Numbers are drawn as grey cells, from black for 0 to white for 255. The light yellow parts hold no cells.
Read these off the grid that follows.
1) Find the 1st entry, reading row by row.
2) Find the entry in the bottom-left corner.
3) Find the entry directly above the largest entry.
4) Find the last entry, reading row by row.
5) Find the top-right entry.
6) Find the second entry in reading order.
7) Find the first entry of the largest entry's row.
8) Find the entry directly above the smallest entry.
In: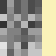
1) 62
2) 211
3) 141
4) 198
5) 88
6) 157
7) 227
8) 198

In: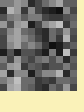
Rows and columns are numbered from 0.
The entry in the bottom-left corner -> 70
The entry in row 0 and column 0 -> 123
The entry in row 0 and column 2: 152
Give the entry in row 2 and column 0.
82
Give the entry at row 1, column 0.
42
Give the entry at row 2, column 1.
123
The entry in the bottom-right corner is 70
